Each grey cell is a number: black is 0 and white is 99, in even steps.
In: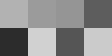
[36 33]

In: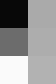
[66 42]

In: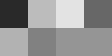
[40 58]

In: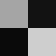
[7 4]

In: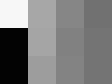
[44 50 61]

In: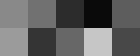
[36 77]

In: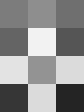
[43 94 88]

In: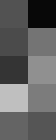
[ 3 29]
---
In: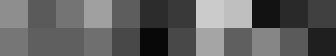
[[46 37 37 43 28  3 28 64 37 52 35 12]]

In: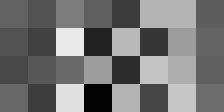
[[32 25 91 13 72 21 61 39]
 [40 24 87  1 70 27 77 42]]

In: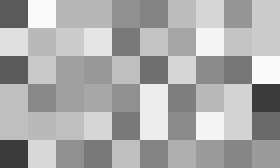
[[87 72 79 89 47 76 64 95 76 79]
 [74 53 62 65 56 92 49 72 82 23]
 [23 84 56 47 74 51 68 60 52 60]]

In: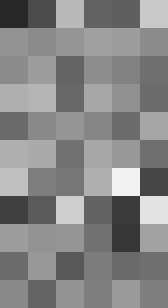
[[57 54 58 62 61 54]
 [68 70 40 65 56 42]
 [68 66 44 65 59 43]
 [25 35 80 38 23 88]
 [42 59 34 48 41 43]]

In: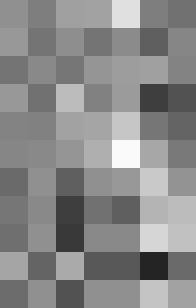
[[59 45 55 45 54 37 52]
 [59 44 73 50 60 24 32]
 [52 53 58 68 97 65 47]
 [46 53 24 44 37 70 73]
 [64 39 66 34 34 14 41]]

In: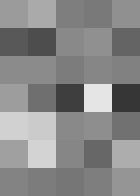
[[34 30 53 56 39]
 [61 43 24 89 21]
 [62 82 52 40 67]]

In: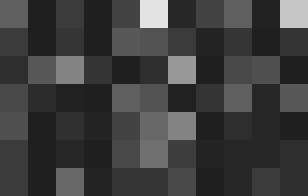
[[23 12 21 12 34 32 23 14 21 12 20]
 [28 17 13 12 37 32 13 20 37 15 34]
 [23 12 15 12 28 43 24 14 15 15 18]]

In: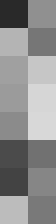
[[70 46]
 [60 83]
 [29 44]
 [73 47]]

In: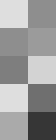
[[55 60]
 [86 43]]
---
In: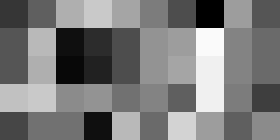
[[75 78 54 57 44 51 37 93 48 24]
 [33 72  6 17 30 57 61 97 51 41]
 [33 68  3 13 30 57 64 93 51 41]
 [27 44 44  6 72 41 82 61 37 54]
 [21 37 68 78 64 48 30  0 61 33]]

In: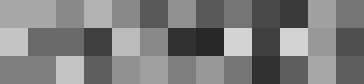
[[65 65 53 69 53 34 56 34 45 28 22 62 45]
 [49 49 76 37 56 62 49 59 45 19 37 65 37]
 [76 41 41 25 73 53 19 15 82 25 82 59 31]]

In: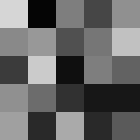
[[23 79  6 49 38]
 [53 59 31 46 75]
 [56 42 19  9  9]
 [62 16 66 16 35]
 [83  2 49 27 56]]

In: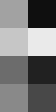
[[77 91]
 [53 28]
 [42 13]
 [63  6]]

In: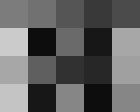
[[48 44 33 22 29]
 [65 37 19 15 62]
 [76  9 52  5 52]
 [79  5 41  9 65]]

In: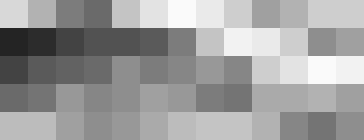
[[73 73 62 55 59 66 73 76 76 69 52 45 55]
 [84 69 48 41 76 88 97 91 80 62 69 80 80]
 [41 45 59 52 55 62 59 48 45 66 66 69 62]
 [26 35 38 41 55 48 52 59 52 80 88 97 94]
 [14 17 26 32 32 35 48 76 94 91 80 55 62]]

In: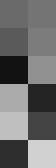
[[18 81]
 [ 7 56]
 [35 48]
 [41 45]
 [74 26]
 [66 14]]

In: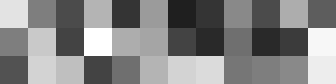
[[32 82 74 26 43 70 82 85 46 49 53 92]
 [49 78 26 99 67 64 26 16 43 16 23 96]
 [88 49 29 70 20 60 12 20 53 29 67 36]]

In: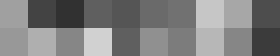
[[59 68 52 81 37 56 48 71 52 23]
 [62 26 19 37 33 41 44 77 65 30]]
